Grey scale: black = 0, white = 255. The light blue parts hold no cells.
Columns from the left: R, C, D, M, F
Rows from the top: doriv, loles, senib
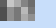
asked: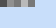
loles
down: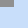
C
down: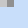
C

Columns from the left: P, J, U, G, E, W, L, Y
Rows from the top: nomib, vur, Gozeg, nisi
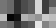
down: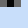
J
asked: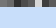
nomib
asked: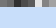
nisi
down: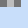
P

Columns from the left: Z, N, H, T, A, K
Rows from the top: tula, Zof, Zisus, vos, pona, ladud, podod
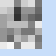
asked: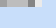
vos
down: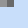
A
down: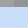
Z

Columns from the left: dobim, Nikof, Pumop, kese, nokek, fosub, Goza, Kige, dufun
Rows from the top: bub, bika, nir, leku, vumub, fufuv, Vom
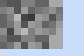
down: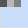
kese
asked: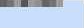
leku
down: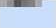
Kige
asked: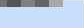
fufuv

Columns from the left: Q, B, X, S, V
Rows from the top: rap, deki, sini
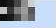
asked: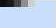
rap
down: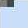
X

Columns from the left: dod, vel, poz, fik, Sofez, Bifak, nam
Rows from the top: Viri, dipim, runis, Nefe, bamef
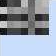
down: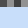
vel
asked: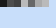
Viri
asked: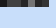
bamef

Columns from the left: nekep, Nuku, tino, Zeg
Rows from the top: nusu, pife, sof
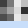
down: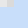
tino
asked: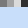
pife
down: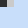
Zeg

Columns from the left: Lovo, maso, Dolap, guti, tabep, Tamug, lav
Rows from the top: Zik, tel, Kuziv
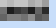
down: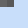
Tamug
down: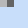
Tamug
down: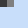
Dolap

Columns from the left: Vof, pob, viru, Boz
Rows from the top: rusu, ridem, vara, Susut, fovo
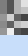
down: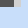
pob
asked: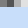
rusu
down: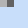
viru
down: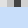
Boz
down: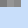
Vof
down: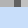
viru

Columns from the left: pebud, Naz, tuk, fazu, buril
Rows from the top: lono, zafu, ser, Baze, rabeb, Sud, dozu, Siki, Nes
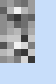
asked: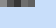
ser
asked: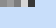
Nes

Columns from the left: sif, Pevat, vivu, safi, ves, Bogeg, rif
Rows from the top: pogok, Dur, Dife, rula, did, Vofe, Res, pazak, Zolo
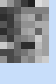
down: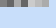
Bogeg
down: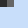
sif

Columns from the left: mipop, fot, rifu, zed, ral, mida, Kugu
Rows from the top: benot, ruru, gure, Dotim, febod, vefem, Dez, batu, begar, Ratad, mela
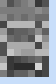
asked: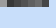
begar
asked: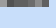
febod
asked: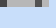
Dotim
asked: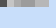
batu

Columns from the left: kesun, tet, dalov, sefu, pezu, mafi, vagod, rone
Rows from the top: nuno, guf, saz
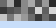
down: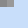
sefu
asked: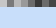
saz

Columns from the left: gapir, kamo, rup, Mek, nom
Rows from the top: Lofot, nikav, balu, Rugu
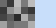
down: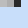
rup
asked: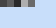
balu

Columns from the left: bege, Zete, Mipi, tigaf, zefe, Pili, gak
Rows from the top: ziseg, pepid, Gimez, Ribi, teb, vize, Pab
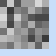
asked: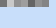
teb
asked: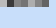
pepid
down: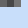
gak
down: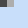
zefe

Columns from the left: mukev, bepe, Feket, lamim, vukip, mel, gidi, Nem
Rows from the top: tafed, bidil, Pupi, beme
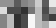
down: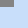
mukev
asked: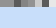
tafed

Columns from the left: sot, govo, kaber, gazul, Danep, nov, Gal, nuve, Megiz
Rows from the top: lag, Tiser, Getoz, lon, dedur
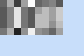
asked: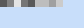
Getoz
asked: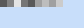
Tiser
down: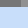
gazul
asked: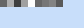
lag
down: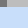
Gal
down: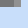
gazul

